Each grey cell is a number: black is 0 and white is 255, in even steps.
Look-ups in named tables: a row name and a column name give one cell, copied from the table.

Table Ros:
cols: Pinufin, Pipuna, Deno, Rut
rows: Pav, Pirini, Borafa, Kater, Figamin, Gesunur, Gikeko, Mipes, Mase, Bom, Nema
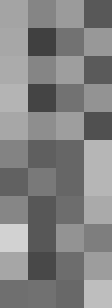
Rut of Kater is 147
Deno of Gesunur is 102
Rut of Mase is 126
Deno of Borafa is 158
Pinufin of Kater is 180
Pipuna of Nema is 113
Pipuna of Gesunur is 95
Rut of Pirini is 152
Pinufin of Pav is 164
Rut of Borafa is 90
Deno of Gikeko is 102
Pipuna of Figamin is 142
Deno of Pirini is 114
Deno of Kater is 114
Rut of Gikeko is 182
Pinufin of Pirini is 167
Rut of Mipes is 170

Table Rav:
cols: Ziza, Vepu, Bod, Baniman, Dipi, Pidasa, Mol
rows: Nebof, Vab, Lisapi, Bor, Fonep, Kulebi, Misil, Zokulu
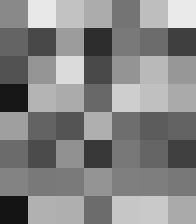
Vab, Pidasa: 108
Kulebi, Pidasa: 101
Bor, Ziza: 23
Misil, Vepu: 121
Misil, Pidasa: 126
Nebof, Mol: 234
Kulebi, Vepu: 75
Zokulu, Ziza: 20
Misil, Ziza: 131
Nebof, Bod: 194
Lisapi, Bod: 219
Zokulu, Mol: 170
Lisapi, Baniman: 73
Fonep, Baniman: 175
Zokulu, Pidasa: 201
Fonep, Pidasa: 92
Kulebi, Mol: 64
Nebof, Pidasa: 190
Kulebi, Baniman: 56
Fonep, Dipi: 110

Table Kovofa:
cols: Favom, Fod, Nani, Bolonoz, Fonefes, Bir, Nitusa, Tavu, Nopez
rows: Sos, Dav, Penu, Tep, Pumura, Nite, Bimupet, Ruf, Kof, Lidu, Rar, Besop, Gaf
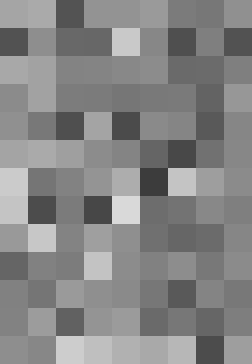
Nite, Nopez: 135
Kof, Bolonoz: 159
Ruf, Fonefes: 217
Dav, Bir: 135
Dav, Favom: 82
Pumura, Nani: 79
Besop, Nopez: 126
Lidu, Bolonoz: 195
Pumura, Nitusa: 133
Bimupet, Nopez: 139
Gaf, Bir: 169
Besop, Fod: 156
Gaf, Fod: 135
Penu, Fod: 162
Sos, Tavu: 119
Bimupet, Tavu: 158
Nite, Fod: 170
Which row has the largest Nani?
Gaf

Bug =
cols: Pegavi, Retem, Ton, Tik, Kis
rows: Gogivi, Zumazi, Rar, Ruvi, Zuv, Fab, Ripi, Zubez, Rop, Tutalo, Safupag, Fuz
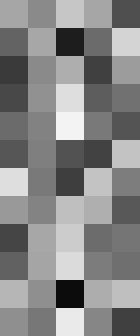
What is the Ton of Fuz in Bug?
234
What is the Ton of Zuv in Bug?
243
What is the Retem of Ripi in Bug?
121
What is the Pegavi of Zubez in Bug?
153
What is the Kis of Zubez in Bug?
88
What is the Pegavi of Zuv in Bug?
107
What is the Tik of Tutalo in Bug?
124
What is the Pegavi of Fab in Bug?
86
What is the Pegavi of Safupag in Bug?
182
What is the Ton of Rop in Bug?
204
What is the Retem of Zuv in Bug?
130
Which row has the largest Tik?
Ripi

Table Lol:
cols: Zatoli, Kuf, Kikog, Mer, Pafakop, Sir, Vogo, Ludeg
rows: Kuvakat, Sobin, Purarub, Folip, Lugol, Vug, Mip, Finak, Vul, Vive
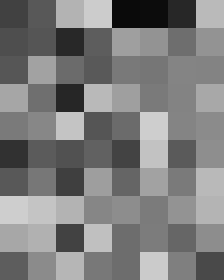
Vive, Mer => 120
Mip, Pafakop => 101
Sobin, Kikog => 40
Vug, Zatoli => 49
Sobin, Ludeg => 147
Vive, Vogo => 127
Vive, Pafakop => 109
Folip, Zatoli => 166
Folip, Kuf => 111
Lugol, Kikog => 196
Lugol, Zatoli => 122
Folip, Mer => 185
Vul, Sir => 124
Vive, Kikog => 182
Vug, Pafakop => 67
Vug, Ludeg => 142
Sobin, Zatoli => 78
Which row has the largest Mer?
Kuvakat

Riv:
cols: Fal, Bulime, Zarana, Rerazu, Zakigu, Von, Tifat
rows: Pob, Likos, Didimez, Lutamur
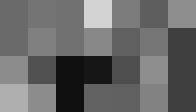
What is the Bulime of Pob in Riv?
116
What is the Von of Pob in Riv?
94
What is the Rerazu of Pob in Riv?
211
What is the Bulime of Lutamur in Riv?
140
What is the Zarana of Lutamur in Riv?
15
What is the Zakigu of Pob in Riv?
123
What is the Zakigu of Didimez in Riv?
78
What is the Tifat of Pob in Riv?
141
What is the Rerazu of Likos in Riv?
136
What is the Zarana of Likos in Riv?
113
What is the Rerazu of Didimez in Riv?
22
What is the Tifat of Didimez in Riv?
63
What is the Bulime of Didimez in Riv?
81

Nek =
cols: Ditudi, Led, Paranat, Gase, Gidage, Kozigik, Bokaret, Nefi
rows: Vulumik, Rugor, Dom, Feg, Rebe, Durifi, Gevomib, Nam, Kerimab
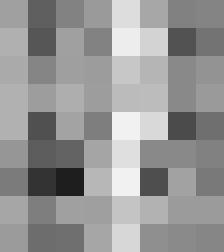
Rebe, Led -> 80
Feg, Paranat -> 174
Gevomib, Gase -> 183
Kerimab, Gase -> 166
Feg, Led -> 157
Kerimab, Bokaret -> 138
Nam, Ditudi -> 166

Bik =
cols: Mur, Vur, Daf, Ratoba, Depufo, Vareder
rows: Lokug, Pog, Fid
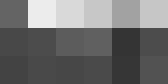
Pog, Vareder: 76
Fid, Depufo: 54
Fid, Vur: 73
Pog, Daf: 92
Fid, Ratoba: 74
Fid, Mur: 67
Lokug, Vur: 236
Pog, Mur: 72
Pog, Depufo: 52
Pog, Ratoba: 96
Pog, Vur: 76
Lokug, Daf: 217
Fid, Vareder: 82
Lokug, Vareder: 198

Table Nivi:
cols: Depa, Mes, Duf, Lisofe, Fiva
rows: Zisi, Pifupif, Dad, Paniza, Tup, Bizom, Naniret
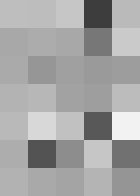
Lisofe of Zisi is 61
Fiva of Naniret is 149
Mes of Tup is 216
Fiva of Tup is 242
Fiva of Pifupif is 202
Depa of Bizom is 173
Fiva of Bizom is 113
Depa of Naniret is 178
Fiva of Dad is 157
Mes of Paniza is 183
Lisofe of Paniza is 158
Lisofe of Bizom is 198
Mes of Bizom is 83
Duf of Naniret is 164
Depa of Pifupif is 168
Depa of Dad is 170
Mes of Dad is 150
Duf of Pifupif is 168

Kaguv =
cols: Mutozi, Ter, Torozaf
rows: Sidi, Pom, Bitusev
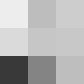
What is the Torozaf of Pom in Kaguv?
200
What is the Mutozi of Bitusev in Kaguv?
57
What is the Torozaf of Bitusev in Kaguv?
190
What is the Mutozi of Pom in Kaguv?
218
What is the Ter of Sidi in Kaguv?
189
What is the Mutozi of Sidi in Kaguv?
237
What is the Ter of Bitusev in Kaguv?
132
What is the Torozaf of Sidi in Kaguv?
205
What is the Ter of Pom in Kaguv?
198

